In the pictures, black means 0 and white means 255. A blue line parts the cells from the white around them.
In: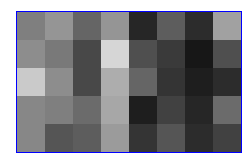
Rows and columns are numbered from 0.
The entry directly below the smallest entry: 30
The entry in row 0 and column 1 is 149
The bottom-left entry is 135
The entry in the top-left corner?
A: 127
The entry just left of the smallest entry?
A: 58
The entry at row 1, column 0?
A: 141
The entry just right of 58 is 23
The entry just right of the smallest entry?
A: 79
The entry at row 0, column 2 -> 101
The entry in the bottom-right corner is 65
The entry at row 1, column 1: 121
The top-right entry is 161

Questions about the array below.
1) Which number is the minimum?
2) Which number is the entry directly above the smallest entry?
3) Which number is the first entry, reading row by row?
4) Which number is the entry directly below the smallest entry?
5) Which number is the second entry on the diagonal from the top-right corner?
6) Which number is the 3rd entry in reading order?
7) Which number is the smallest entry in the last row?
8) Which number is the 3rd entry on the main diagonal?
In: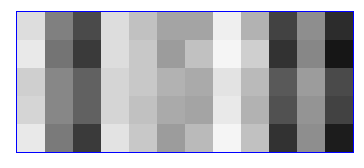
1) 22
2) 44
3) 221
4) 74
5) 135
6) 74
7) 28
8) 97

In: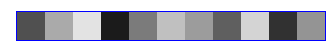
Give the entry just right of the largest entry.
27
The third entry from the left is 227
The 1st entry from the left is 80

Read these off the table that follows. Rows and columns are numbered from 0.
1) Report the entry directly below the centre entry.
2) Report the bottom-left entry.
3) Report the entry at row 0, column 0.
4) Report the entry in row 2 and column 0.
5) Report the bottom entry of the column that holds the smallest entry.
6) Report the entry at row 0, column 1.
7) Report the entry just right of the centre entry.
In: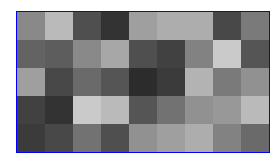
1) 85
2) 59
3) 137
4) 159
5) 145
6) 186
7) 59

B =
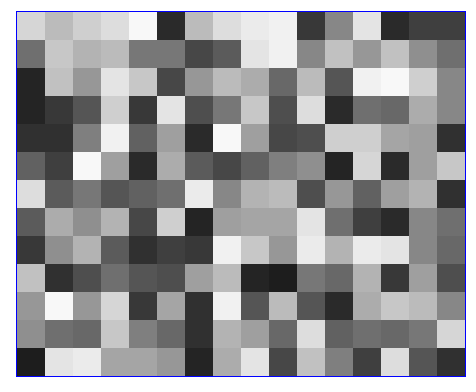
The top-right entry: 63
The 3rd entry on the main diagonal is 151
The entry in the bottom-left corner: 29
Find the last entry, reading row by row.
48
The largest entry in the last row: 235
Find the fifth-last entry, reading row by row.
127
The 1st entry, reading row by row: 214
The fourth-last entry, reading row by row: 63
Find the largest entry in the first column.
221
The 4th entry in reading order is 221
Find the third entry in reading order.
207
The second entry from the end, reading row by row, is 85

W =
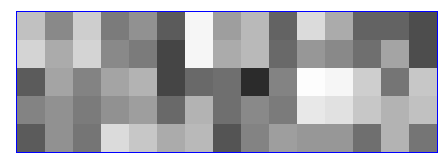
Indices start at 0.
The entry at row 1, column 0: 212
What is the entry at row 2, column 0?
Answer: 91
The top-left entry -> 193
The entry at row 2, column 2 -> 131
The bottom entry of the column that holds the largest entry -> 151
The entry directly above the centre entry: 171
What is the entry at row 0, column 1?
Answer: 137
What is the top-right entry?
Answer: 77
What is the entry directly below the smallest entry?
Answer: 137
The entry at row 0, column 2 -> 206
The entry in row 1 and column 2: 212
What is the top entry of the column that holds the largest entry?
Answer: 219
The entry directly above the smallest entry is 185
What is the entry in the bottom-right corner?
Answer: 117
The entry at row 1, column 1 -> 171
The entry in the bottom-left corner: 91

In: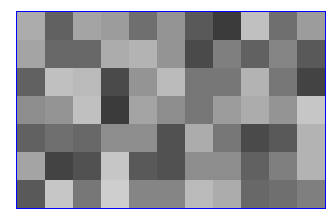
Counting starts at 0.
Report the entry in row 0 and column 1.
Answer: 97
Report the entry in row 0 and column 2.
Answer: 164
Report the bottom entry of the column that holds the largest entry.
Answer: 206
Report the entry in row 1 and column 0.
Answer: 164
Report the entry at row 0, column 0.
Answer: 172
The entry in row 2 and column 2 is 186
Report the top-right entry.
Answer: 156
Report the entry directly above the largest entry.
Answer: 198
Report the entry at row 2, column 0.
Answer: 97
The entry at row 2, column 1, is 192
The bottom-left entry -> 89
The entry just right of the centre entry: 119
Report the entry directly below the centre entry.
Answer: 81
